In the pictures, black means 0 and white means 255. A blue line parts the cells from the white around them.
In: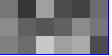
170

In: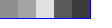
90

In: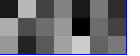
99

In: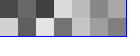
158

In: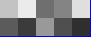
79

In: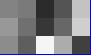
172
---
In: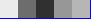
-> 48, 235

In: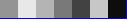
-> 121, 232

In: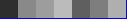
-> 187, 187

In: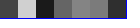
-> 101, 208

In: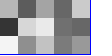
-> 234, 244

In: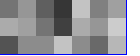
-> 64, 204

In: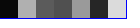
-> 80, 219
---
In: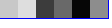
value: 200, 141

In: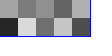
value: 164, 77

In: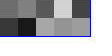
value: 109, 157

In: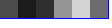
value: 75, 108

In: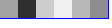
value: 162, 141

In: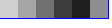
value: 207, 142

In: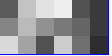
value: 91, 46

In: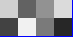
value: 208, 39
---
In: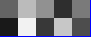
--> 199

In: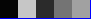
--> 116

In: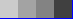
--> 131

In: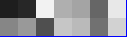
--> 113

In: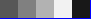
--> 242

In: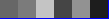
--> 146

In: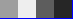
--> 93
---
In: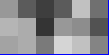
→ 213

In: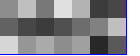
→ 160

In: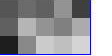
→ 203

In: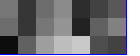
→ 201

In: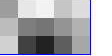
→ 34

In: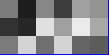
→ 212
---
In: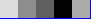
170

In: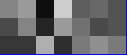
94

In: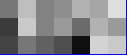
178

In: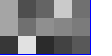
112

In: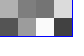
84

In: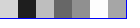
144

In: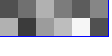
92

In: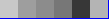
55

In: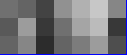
177

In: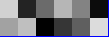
131
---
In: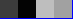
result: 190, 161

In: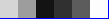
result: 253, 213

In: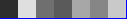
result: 223, 201

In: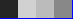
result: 209, 187

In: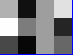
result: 254, 225

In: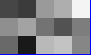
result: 244, 195
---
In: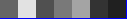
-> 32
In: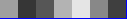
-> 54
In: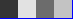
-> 52
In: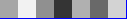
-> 52
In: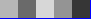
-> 54
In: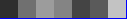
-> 46
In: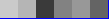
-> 58
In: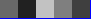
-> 33
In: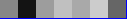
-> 19
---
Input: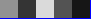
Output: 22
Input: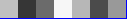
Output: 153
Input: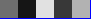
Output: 178
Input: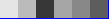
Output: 93
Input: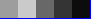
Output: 12
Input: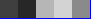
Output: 138
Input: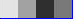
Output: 121
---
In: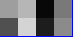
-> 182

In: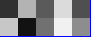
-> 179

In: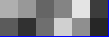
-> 152

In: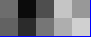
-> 11

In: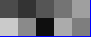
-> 51

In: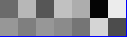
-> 183

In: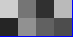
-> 117
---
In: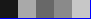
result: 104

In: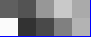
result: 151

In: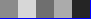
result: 111

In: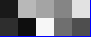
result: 164

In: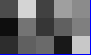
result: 65

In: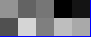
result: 118

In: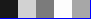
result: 123

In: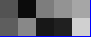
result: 125

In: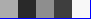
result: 142
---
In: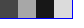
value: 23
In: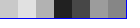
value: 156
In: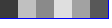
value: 162
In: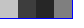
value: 38
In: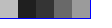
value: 105
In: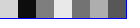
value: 174
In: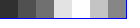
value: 196
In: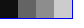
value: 141
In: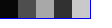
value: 49
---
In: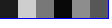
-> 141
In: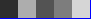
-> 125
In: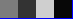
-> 207
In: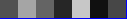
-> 16
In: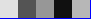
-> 16
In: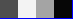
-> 164
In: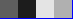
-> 228
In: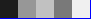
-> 121
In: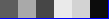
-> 211
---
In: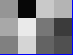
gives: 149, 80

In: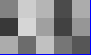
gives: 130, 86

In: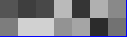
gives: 84, 114

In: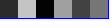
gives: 43, 118

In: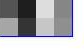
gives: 84, 143

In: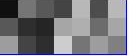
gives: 16, 128

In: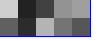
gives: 207, 86

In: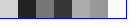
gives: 210, 251
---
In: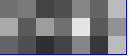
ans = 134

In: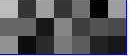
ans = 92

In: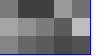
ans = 91

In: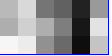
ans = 106

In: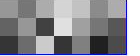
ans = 128

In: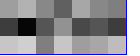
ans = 158

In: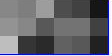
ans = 97
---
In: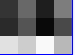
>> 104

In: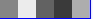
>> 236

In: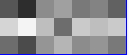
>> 45

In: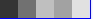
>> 113

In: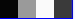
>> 154

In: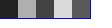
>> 175

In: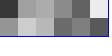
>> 160

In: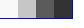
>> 198
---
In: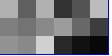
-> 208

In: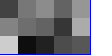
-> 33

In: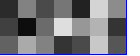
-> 130

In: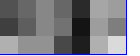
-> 146

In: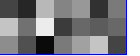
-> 10

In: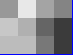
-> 120

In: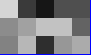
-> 46

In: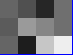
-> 198
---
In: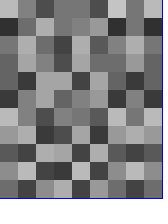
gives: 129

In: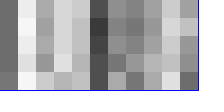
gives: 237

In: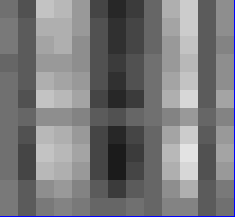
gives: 81

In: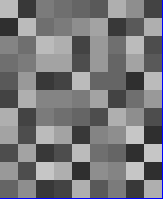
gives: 56

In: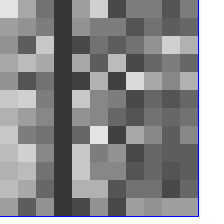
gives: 168

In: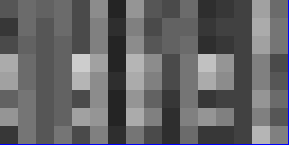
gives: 107
